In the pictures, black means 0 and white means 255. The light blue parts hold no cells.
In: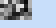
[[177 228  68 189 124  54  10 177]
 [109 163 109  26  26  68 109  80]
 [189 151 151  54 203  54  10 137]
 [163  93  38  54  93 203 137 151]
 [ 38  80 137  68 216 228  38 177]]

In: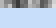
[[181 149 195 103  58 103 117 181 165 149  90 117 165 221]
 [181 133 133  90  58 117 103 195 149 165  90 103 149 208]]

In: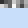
[[219 175 102 247 144  73 159]
 [ 48  87 102 203 159 115 175]]

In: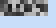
[[ 78 120  23 192  37 167  51  63 167  37  51  78]
 [ 93 108  37 167 108 180  37  51 192 192  51  78]
 [ 63  78 167 192 180  63 108 192  93 151 136 180]
 [192  63  78  63  51  63 167 180 180  93 208 167]]

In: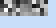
[[103 252  59 130 215 146 146 130 185 215  47 185]
 [ 33 200 200  88  33  88  74 103 228 103 173  47]
 [173 173 116 185  88 160 173 160 146 160  74 160]
 [ 59  74 228 130  59 146 130 116  20  47 185 200]]

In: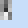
[[183 241 117]
 [199 229 130]
 [158 102 170]
 [143  87 183]
 [143  46 199]]

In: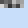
[[215 148  51 122  67 175]
 [ 81 107  93 188 148 162]]
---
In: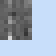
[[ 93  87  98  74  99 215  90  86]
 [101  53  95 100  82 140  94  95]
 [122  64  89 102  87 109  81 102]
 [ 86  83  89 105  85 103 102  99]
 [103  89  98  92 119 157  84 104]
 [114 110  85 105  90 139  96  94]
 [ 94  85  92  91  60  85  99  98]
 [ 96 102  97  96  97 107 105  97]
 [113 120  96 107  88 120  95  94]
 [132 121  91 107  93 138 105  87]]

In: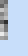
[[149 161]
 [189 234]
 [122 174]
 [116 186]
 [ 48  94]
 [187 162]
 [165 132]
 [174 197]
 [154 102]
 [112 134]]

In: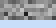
[[ 69 134 136 161 153 109  81 159 112 102  85 109 177 131]
 [151 186 167 149 167 168 184  29 170 170 130 168  66 127]
 [162 184 142 121 144 132 136 132 195 139 176 147 144 156]
 [178 115 157 197 189 172 174 178 123 172 141 170 174 125]
 [106 136 152 144 143 113  87 157 141 115  95 108 146 133]]

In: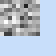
[[ 88 119 137 179 157 185 148  60  62 222]
 [168 189 180 175 194 231 159  99 139 148]
 [150 168 155 111  77 162 147 185 188 171]
 [180 174 201 154 149 221 243 201 253 203]
 [139 147  83 143  69 190 240  89 183 194]
 [204 201 232 122 172 188 211 189 162 126]
 [170 165 140 185 171 131 162 104 117 187]
 [134 150 171  32 155 229 113 186 233 221]
 [224 179 129 146 164 196 185 117 145 124]]

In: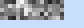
[[101 205 182 148  86 137 130 140 133  92  72 175  38  55 162 139]
 [ 69 137 142  96 200  50 171 196 129 229  92 149 113 122 124  96]
 [166 127 137 171 105 173 168 160 209 236 107 170 146 119 136 188]
 [ 83 130 131 148  95 121 116 114 168 206 183 232 160 213 129 123]
 [125  58  94  35  80 188 123  67  96 175 246 218  52  70  75 136]]

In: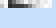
[[243 252 236 221 191 130  85  61  56  58  41 243 191]
 [250 235 241 214 233 209 242 196 172 112  60 250 233]]

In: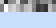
[[151 194  48  69  52 127 200 187 148 186 213 199 253 124]
 [152 188  50  69  58 137 198 188 146 182 213 192 251 125]
 [ 75 155 136 138  93 134 179  83  93 214 143 134  38 195]]

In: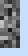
[[ 54 114  62  91  56]
 [ 61 137  65  38  94]
 [ 36  90 115 173 179]
 [ 97  69 104  99  95]
 [127 108  21 111 114]
 [ 51 132 159 126 182]
 [ 72 145 104 123 196]
 [116 119  93 166  39]
 [ 81 169  31  90 122]
 [ 67 102  30  80 108]
 [104  79 150 148 108]
 [106  81  51  88 134]]
